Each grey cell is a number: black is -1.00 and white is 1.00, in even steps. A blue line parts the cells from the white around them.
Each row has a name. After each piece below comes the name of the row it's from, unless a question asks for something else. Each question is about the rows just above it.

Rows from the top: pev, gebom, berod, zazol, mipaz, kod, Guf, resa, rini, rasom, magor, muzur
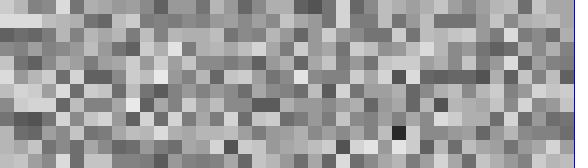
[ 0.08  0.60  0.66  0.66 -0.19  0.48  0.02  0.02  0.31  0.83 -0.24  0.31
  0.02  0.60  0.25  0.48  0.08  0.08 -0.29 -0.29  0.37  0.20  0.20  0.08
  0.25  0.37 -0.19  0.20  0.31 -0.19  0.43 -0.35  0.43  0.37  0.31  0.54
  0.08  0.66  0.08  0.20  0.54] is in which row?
resa
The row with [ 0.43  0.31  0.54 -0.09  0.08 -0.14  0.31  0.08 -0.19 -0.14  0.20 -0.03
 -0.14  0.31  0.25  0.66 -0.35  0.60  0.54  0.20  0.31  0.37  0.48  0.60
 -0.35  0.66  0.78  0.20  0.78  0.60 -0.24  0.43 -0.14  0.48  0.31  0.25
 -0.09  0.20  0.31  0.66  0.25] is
magor
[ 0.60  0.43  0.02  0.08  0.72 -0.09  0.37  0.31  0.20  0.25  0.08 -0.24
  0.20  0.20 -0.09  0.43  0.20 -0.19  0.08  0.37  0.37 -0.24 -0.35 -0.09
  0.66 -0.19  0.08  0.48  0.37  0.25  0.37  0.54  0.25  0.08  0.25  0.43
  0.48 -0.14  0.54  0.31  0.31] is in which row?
pev
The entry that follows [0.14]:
[0.20]
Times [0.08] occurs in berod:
3
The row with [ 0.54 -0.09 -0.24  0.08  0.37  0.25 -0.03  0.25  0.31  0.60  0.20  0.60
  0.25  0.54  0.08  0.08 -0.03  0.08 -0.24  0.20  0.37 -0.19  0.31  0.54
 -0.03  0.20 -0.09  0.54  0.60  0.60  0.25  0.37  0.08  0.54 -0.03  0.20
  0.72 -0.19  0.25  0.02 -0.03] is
mipaz

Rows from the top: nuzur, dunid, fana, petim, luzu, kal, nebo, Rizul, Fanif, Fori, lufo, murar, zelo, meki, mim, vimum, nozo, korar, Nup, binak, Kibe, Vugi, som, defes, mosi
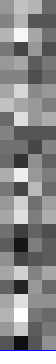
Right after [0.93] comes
[0.30]
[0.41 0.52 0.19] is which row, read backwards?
nuzur
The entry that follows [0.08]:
[0.19]
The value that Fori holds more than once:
[-0.33]
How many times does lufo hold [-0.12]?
2

